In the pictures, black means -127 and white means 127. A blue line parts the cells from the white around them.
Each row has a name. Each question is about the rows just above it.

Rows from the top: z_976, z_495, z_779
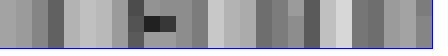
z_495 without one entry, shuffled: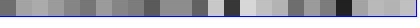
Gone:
[-44]
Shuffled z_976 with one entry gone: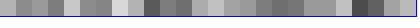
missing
[19]

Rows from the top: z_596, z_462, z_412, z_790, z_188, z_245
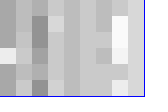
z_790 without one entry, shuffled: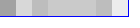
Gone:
[116]
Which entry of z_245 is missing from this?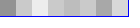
[82]
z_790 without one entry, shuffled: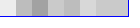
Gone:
[116]
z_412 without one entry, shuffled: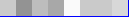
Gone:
[68]

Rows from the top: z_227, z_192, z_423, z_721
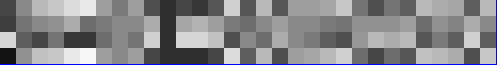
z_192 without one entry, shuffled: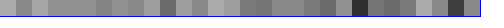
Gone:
[51]
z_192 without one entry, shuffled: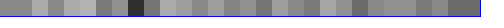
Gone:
[-65]
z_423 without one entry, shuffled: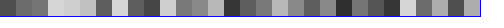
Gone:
[22]
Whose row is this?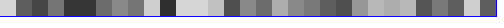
z_423
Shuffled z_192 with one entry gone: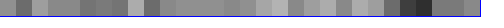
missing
[3]

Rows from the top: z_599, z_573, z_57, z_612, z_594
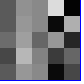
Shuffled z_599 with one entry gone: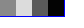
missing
[17]
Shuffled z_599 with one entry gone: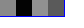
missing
[92]

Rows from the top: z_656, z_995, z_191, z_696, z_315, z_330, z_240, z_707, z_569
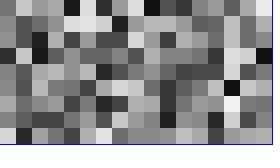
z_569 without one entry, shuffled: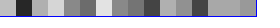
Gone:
[33]
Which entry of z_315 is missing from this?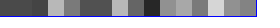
[-40]
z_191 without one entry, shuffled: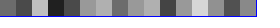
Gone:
[-65]

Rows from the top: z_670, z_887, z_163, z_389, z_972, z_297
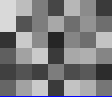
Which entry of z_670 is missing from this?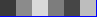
[55]
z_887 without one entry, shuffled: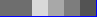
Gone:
[19]
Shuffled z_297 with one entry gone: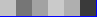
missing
[-25]

